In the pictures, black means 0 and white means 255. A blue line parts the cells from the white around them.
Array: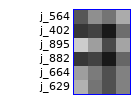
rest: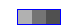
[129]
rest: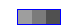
[129]
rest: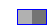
[ 80 129]

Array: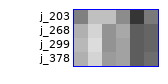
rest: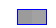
[ 93 109]
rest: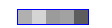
[109]
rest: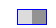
[162  93 101]
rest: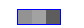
[101]

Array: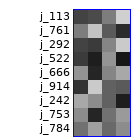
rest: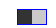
[97 90]
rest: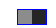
[113 154]
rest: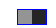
[133 168]

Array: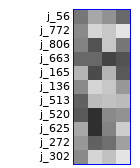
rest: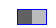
[193 187]
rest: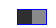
[146]
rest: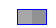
[104]
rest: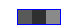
[146]
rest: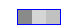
[228]
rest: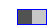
[119]
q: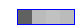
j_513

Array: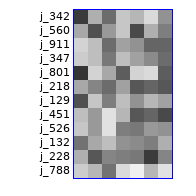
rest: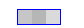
[146]
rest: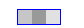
[126 120 153 146]

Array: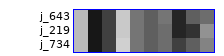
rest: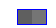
[ 37  95 109]
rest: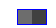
[ 95 131]
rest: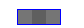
[ 37  95 109]
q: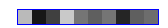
j_643
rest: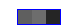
[ 50 146]

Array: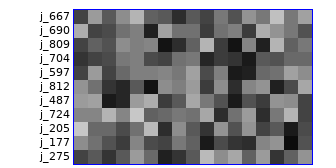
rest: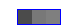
[ 75  67 113 120  38  60  52  26  89  82 105 105]
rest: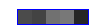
[ 60  52  26  89  82 105 105]
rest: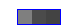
[113 120  38  60  52  26  89  82 105 105]
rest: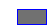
[ 60 113 127  60 173 147 120  82]

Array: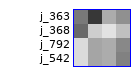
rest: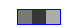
[144]
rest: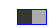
[144]

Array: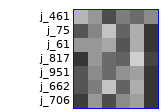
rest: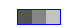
[ 99 174  54]
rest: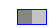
[ 99 174  54]
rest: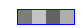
[54]

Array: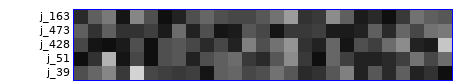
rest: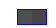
[ 71  87 114 156  50  57 140  95  27  42  15  57 114  95  87]
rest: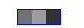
[ 57 140  95  27  42  15  57 114  95  87]
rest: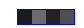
[ 21  27  87  71  21  57  57  63  27  27  34  95  42 102  71 114 121]
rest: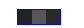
[95 34 50 15]
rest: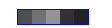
[102  21  79  63 108 140  34  27 198]
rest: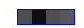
[ 71  42  71  34 128  79 114 148  50  34 102  21  79  63 108 140  34  27
 198]
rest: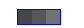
[156  50  57 140  95  27  42  15  57 114  95  87]

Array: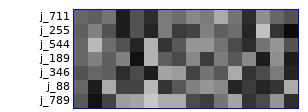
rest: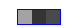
[149  45]
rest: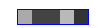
[ 88 129 149 136  37  59  37  52 170]
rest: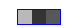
[129 149 136  37  59  37  52 170]
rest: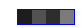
[109 136 123 170 116  45 143 102  82]

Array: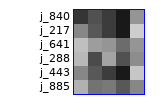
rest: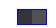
[ 60  25 149]
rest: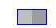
[149 108 149]
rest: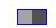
[141]
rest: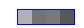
[135]
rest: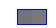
[ 88 135]

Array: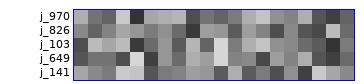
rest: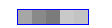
[ 85 123 131 158 150  91 174  91 123  78 144  64 201 166 137]
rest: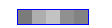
[174  85  64  99]

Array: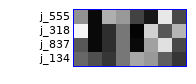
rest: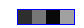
[224  72]
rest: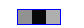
[153  66  23 232  72]
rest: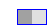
[72]
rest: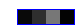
[209  87 181]
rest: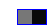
[161 224  72]

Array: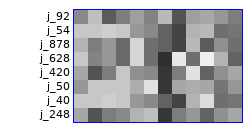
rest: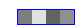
[167]
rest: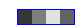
[144 167]
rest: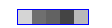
[ 91 144 111]
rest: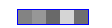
[ 47 232 111 239 179  98]
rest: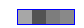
[179 191  54 125 151  98 144 167]
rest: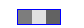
[144 167]
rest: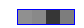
[225  98 144 167]

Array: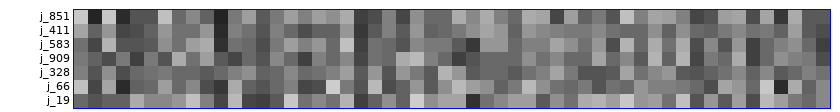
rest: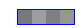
[105 192  64 113 105  84 136 121 121  90  56 150 150 105 128 128 164 143
 113 150  77 179 105 171 113 171  77 136  84 150  64 105 128 143 105  64]
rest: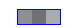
[179 158 199 150 158 113 192  84 150  90 158  77 185 158 121 105 136]

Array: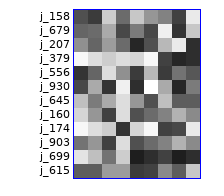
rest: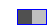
[93 93]
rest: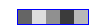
[ 59 115  87]
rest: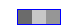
[130  65 234]
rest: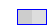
[213 247  65  38  46]

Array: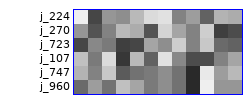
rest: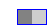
[63 76]
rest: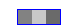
[98]
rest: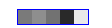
[157 185]
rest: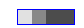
[130 165]

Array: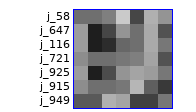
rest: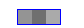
[82]
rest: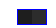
[103 111 170 119]
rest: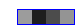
[164 156 119]
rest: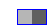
[57]

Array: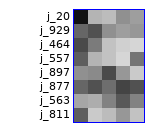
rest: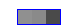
[151 202]
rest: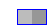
[194]
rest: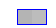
[144 158]
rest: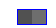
[68 81]
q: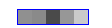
j_897

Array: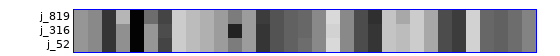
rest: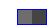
[204 188 176 156 124 156  60  83  97 103 137 217 137  76  47 196 168 204
 168  76  60 210 103  97 109 131]
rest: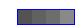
[217 137  76  53 196 188 204 168  76  60 210 103  97 109 131]
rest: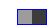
[ 83  97 103 137 217 137  76  47 196 168 204 168  76  60 210 103  97 109
 131]
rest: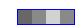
[ 76  53 196 188 204 168  76  60 210 103  97 109 131]
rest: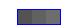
[137 217 137  76  53 196 188 204 168  76  60 210 103  97 109 131]
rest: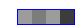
[ 83  97 103 137 217 137  76  47 196 168 204 168  76  60 210 103  97 109
 131]
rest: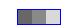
[137  76  47 196 168 204 168  76  60 210 103  97 109 131]

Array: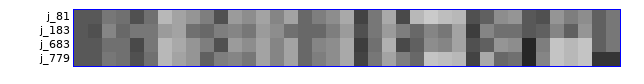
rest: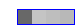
[ 67 169 104 112  38 133 196 184 196  53  53]
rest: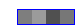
[155 126 104 133 119 163  61 133 112 112  88  96 133  96 149  96 119]
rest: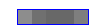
[155  80 119 155 126 104 133 119 163  61 133 112 112  88  96 133  96 149
  96 119]
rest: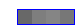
[155 141 112 104 104 126 155  80 119 155 126 104 133 119 163  61 133 112
 112  88  96 133  96 149  96 119]
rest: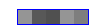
[141  96 119]
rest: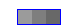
[133 119 163  61 133 112 112  88  96 133  96 149  96 119]
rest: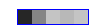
[53 53]

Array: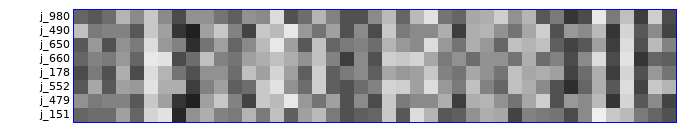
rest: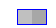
[174 160  67 109 174  61 212  81 152 116]
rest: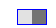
[101 167 174 206 145 180  88 122  53  75 232 122 192  61 206  75]

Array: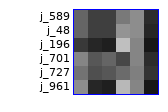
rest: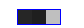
[133  23]
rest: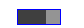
[141  38]
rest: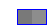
[44]
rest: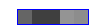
[38]
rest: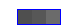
[127  51]
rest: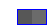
[127  51]
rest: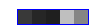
[23]

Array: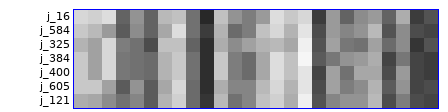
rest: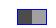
[125 140 179  91 147  68  76]
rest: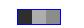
[161 179 185 167 240  83 161 119 113 161 107 140  53  83]
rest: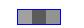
[ 91 167 215 107  46 173 133 133 185 215 179 228  76 161 125 140 179  91
 147  68  76]
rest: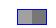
[113 161 107 140  53  83]
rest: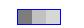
[179 228  76 154 133 147 185  83 140  76  68]

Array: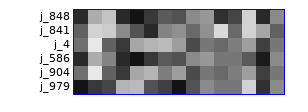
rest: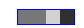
[138]
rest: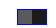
[138]
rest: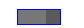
[ 27 138]
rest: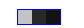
[ 56  90  82 138 152  48  69 210  41 138]

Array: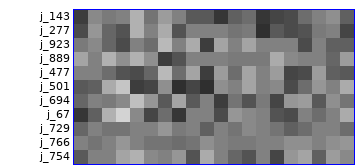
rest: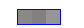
[ 83 171 129 102  83 129  69 150 164  96 156 137]
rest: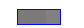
[129 143 143 129 143 150]
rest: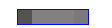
[122 122 171 137 129 129 102 156]

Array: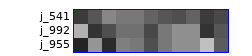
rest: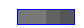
[79 99 59 72]
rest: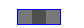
[143 143 192  92]
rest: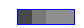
[51 86]
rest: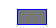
[99 86 79 99 59 72]
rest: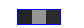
[127 120  79 120 143 143 192  92]

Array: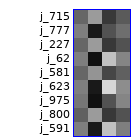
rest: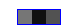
[133]
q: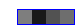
j_777
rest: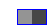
[96]
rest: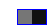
[ 82 133]
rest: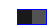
[110]

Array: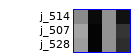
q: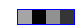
j_507
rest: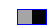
[145  53]
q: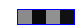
j_514
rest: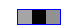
[53]

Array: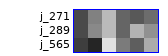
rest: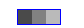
[101  88 108]
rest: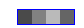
[ 88 108]

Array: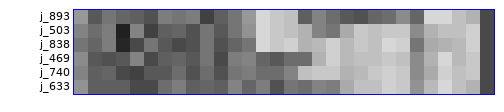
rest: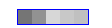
[178 131 117 170 200 192 200 200 139 178 192 192 208  73]
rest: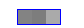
[192 192 208 200 146 185 215 192 178  73]
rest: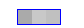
[200 200 139 178 192 192 208  73]
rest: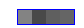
[ 88 117  73 125 131 101  88 109 109 178 208 185 192 192 200 192 139 178
 215 185 200  73]
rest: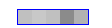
[215 185 200  73]

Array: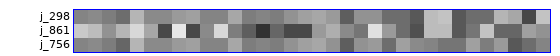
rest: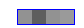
[109 160 138 132 117 117 160 125 154  88 109 132]
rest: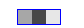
[ 72 138 216 125  94  50 102  72  72 154 174 138 117 224 154 109  80 188
 188  88 117 195 102 102 160 146]
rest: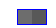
[188 195  88 109 109 181 167  72 195]
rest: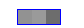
[160 138 132 117 117 160 125 154  88 109 132]
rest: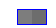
[181 138 138 154 160 132 132 167 125 132 125 146 160 167 154  94 146 146
 109 109  88 188 195  88 109 109 181 167  72 195]
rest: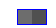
[188 188  88 117 195 102 102 160 146]
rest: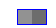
[109  88 188 195  88 109 109 181 167  72 195]

